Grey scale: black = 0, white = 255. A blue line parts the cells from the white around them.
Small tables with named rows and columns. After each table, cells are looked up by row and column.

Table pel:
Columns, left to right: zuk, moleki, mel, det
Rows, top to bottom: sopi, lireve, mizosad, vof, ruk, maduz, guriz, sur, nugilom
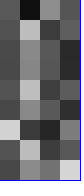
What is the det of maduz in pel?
47
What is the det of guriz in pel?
124
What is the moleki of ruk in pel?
190
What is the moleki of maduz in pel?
137
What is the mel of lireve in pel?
61
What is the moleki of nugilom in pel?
139
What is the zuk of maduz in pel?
72
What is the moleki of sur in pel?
188
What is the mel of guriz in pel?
38
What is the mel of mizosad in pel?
88
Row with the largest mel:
sopi

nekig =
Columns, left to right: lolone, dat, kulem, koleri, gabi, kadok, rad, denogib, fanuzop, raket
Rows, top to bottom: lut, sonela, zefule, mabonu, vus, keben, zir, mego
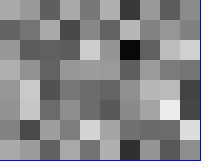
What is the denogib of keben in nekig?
164
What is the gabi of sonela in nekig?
135
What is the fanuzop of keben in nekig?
235
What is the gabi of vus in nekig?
108
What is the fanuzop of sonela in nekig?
150
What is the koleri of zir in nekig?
126
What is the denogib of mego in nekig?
149
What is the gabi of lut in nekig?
119
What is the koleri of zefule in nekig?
92
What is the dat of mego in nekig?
155
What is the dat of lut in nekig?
153
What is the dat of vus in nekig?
201
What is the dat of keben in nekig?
197
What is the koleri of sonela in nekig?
72
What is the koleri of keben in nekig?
142
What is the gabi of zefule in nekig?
204
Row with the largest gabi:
zir

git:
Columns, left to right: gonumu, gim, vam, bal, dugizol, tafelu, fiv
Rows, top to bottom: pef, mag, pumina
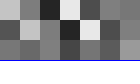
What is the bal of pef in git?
232
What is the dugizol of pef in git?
77
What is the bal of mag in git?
37
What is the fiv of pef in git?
119
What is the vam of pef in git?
37
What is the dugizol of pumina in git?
117
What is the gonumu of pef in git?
196
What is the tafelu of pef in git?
127
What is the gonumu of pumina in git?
119
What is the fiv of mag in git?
127
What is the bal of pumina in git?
70
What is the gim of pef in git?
125
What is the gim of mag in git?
196
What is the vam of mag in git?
125

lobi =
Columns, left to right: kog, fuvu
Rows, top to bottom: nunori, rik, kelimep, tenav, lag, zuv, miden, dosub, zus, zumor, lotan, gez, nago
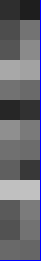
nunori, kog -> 46
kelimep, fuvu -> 138
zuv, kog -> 38
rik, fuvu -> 115
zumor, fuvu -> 193
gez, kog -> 82
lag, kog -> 114
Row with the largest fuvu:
zumor

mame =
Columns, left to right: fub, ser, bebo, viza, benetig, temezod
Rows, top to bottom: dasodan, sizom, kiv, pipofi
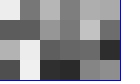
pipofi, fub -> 79
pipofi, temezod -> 142
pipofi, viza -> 42
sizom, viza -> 121
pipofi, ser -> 240
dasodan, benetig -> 174
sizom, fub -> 92
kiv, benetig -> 106
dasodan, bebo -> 182
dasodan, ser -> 119

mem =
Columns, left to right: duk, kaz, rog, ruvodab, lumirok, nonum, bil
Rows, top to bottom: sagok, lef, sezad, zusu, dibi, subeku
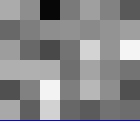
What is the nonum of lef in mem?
147
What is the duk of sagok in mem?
171
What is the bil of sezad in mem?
245
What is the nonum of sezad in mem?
148
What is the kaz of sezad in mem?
104
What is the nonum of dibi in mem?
142
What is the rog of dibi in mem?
243
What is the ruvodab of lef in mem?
145
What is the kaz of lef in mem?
126
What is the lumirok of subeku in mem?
91
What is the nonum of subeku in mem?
114
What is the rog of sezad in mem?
73
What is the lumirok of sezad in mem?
211
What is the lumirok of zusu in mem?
164
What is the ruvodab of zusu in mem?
111
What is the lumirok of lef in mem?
138
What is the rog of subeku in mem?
210
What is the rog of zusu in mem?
175
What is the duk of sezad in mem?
157
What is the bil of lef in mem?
159
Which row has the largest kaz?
zusu

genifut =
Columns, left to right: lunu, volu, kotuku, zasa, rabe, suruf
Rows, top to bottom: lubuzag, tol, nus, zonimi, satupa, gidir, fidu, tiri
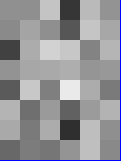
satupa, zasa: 234
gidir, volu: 111
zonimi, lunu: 147
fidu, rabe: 190
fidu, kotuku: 172
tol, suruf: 167
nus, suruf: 181
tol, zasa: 86
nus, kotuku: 210
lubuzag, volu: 143
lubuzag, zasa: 54
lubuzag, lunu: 144
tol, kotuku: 143
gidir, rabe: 155
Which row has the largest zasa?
satupa

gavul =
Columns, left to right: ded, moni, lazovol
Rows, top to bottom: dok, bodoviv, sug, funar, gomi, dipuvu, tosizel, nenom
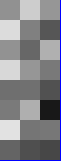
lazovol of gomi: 81
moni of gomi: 112
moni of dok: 205
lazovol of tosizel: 119
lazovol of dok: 150
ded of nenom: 100
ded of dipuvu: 122
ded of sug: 146

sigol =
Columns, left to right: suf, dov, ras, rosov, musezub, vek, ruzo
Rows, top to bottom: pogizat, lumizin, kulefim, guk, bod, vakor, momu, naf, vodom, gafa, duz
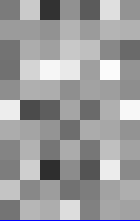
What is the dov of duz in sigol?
182
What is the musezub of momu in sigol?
171
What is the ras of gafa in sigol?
157
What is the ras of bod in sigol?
173
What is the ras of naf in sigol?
118
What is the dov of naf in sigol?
178
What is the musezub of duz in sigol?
129
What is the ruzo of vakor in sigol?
248
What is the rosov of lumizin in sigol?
179
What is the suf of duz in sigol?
116
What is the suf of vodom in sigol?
125
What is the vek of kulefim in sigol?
136
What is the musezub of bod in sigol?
162
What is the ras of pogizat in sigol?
50

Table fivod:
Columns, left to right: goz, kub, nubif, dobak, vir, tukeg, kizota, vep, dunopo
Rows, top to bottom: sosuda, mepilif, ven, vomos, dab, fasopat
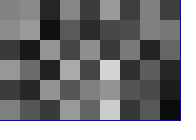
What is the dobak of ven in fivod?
69
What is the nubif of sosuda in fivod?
37
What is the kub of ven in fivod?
24
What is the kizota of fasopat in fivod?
55
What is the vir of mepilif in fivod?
42
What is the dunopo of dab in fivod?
28
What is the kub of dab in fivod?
39
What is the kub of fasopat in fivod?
86
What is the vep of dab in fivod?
74

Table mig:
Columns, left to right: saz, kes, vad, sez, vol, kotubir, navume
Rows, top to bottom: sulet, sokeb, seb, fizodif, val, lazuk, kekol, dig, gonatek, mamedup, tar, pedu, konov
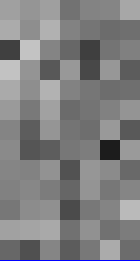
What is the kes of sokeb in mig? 142
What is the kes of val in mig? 142
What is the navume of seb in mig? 128
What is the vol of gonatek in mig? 150
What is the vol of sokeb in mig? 117
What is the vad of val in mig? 178
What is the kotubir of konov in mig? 171
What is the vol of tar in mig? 120
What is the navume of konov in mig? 108
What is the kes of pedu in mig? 164
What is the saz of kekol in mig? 132
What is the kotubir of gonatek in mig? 139
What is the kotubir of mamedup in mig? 119
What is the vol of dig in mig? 125
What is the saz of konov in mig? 103
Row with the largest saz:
fizodif

